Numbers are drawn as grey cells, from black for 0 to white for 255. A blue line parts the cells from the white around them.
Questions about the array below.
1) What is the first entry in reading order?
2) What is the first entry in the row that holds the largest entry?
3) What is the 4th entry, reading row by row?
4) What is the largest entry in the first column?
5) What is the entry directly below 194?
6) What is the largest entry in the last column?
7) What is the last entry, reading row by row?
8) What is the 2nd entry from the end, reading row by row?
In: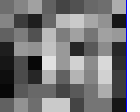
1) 110
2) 22
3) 97
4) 133
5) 225
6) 173
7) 22
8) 117

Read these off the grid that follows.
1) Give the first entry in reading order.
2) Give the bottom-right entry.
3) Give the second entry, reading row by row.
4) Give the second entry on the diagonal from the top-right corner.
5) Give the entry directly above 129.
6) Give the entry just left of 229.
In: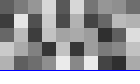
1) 95
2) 170
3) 123
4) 186
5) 61
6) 61

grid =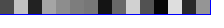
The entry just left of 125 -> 141
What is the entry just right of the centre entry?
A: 104
